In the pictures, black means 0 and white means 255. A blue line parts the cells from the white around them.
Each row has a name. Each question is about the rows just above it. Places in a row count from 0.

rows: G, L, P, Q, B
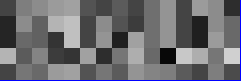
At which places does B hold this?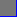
1 6
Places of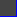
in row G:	0 6 8 11
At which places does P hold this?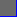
1 14
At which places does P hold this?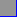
6 10
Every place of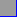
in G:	3 12

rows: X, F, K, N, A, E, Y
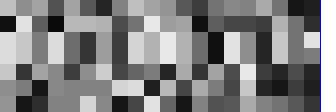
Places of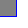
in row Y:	3 4 12 16
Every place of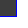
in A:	4 16
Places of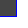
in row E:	11 14

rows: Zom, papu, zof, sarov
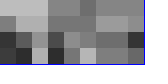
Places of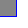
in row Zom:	3 4 6 7 8
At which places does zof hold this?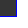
0 8
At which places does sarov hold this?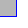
5
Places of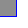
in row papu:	8
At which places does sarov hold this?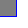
6 7
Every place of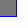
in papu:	3 4 5

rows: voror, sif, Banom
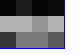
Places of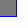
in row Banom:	1 2
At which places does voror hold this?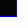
0 2
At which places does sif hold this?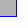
0 1 3

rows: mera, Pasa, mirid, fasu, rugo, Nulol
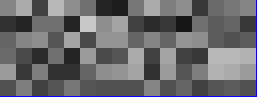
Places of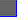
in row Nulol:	11
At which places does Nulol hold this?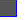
3 5 13

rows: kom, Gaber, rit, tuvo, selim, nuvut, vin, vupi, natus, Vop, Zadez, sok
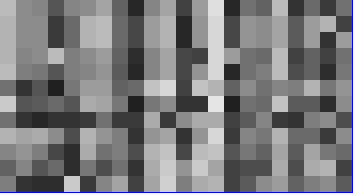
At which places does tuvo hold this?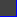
12 18 20
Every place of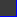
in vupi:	5 7 8 10 17
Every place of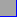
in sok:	7 9
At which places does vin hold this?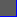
2 18 19
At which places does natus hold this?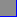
3 21

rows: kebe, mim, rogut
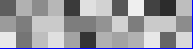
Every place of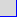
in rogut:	11
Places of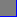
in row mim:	1 4 5 8
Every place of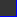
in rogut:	5
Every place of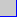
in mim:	2 3 9 10

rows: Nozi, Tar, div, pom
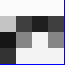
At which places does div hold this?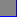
1 3
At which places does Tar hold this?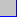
0
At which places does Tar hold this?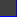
1 3
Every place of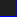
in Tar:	2
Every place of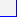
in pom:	1 2 3
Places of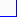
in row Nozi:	0 1 2 3

